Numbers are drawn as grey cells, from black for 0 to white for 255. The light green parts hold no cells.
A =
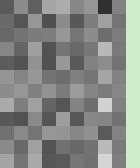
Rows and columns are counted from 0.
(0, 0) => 91
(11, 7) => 212
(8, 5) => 87
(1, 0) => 106
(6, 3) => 146
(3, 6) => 119
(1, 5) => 88
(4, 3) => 81
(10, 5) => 104
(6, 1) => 150
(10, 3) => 84
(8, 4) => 157
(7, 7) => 210
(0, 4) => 172
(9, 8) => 131
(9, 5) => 134
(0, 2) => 95
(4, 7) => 141
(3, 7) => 184
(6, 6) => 133
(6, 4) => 123
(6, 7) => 123
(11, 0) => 163
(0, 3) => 166
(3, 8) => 121
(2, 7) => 109
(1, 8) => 116
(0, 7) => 48
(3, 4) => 117
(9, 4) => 148
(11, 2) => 169
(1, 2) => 150

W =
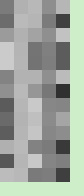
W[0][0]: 123
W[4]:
[203, 181, 115, 126, 92]
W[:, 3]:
[142, 123, 143, 128, 126, 143, 119, 135, 139, 135, 123, 133, 125]
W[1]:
[108, 186, 181, 123, 64]
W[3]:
[203, 180, 116, 128, 92]
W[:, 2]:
[184, 181, 163, 116, 115, 178, 150, 201, 191, 197, 130, 200, 122]
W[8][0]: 106
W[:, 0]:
[123, 108, 155, 203, 203, 131, 144, 91, 106, 93, 176, 87, 188]
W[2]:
[155, 177, 163, 143, 194]
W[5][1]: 178
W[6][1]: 185

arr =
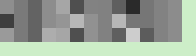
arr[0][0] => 142
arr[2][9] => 205
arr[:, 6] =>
[130, 145, 145]
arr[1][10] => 118
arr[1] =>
[62, 122, 99, 141, 149, 183, 145, 129, 183, 118, 118, 130, 140]
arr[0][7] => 129
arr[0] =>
[142, 122, 99, 141, 166, 79, 130, 129, 95, 42, 118, 130, 140]
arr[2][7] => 129
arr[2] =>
[154, 122, 99, 173, 166, 79, 145, 129, 95, 205, 92, 130, 140]
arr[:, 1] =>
[122, 122, 122]

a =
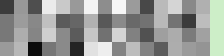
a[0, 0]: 60
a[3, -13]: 12
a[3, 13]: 155
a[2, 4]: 138
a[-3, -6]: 105
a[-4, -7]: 246
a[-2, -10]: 91
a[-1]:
[154, 183, 12, 118, 138, 36, 225, 238, 131, 189, 130, 92, 173, 155, 148]
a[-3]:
[120, 156, 136, 192, 91, 102, 177, 88, 138, 105, 114, 185, 115, 59, 189]
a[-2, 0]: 120
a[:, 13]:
[137, 59, 123, 155]
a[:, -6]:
[155, 105, 129, 189]
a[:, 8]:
[246, 138, 212, 131]

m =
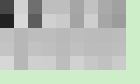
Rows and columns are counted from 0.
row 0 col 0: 71
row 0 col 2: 111
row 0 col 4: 190
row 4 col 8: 202
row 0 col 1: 210
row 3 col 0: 196
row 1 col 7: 166
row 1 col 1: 217
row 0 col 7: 170
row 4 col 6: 199
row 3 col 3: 191
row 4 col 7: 193
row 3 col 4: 186

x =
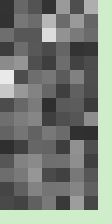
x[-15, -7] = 51
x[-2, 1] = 96
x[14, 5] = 157
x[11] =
[86, 130, 138, 111, 112, 142, 64]
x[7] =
[76, 104, 123, 47, 90, 92, 59]
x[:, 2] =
[83, 108, 87, 88, 79, 110, 131, 123, 134, 98, 102, 138, 150, 131, 96]
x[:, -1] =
[174, 101, 107, 54, 76, 78, 76, 59, 141, 47, 78, 64, 86, 96, 70]
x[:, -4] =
[51, 183, 220, 75, 62, 119, 103, 47, 63, 120, 100, 111, 74, 116, 121]
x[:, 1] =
[103, 119, 87, 109, 149, 77, 152, 104, 125, 117, 64, 130, 121, 96, 67]
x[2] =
[110, 87, 87, 220, 146, 122, 107]
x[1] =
[50, 119, 108, 183, 107, 154, 101]
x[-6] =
[99, 117, 98, 120, 107, 48, 47]
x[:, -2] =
[78, 154, 122, 51, 66, 129, 96, 92, 86, 48, 145, 142, 120, 133, 157]
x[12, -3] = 65
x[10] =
[47, 64, 102, 100, 62, 145, 78]
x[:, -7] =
[51, 50, 110, 61, 139, 233, 199, 76, 111, 99, 47, 86, 109, 69, 73]
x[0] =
[51, 103, 83, 51, 154, 78, 174]
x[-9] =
[199, 152, 131, 103, 63, 96, 76]

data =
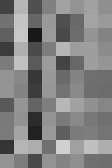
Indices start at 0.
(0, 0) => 66
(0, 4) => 162
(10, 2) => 173
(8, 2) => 43
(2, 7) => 131
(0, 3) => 128
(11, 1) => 125
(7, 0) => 89
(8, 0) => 122
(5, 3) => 153
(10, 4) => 208
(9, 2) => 33
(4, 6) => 158
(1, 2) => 102
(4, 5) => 103
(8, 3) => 147
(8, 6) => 120
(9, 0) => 123
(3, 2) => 75
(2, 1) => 199
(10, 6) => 192
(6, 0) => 148
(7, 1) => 149
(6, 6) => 110
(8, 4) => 122
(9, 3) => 154
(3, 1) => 175
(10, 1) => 181
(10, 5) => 160
